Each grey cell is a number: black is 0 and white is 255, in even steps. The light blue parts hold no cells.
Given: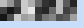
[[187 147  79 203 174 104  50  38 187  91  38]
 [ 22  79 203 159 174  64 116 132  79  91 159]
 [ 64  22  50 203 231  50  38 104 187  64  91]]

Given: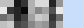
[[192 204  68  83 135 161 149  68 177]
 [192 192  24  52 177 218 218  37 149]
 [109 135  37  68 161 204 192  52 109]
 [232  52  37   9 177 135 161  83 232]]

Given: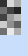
[[112 233 172]
 [ 50 217 172]
 [ 66 156 188]
 [204 142  96]
 [112  66  35]]

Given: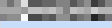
[[168 168 168 154 193 193 181 193 168 130 193 181 168 206 181 181]
 [130 142 142 249  73  73 102  88 142 142  88 115 130  37  73 115]
 [154 115 154 221  88  88 102 102 130 130  88 115 142  61  88 130]]

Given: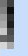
[[214 169]
 [ 99  86]
 [199  74]
 [115  62]
 [155  47]
 [169  31]
 [129  15]]

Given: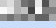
[[249 233 178 193  67 249 127 127]
 [205 220 178 114  98 233  82 165]
 [140 114 140 114 152  98  98 165]]
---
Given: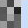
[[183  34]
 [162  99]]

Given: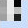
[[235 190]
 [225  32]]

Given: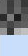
[[ 64 102]
 [124  29]]

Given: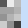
[[162 178]
 [179 199]]

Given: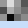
[[175 141]
 [ 10 107]]

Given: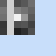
[[208 129]
 [208 242]]

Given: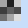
[[ 97  75]
 [165 221]]

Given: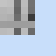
[[185 102]
 [175 110]]

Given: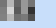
[[213  90]
 [183 112]]
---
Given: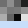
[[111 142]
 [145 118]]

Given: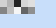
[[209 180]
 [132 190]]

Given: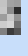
[[195 162]
 [199 141]]

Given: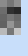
[[139 118]
 [109  49]]

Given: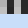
[[178  42]
 [192  38]]

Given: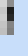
[[212 141]
 [198  30]]

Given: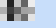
[[220  35]
 [175  63]]
